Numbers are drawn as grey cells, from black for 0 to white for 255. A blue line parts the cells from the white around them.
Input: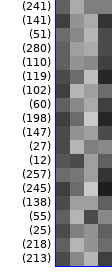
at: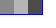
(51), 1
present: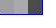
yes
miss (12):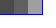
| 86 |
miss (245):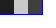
| 108 |
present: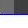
no
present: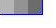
yes
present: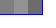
no

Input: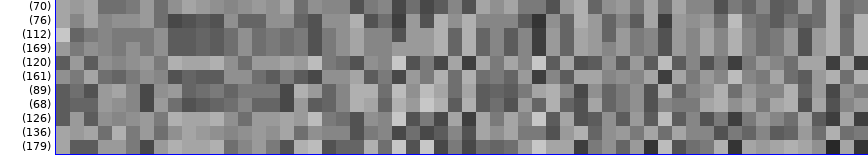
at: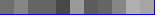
(68), 12
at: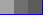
(161), 51
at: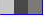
(179), 26

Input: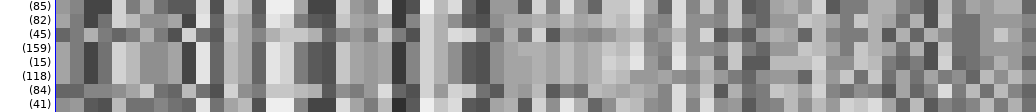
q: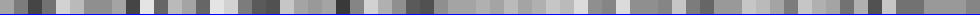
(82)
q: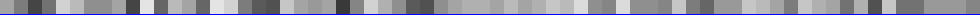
(159)
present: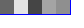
no
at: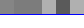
(45), 55
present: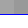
yes
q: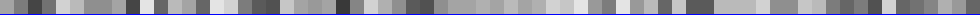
(15)

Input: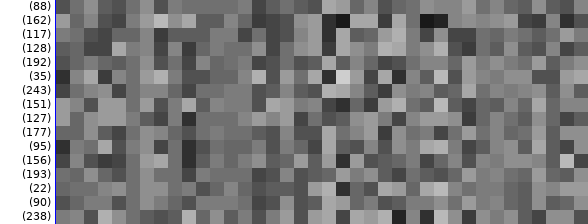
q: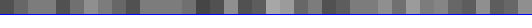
(90)
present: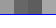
no
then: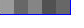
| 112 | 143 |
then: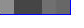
| 124 | 112 |

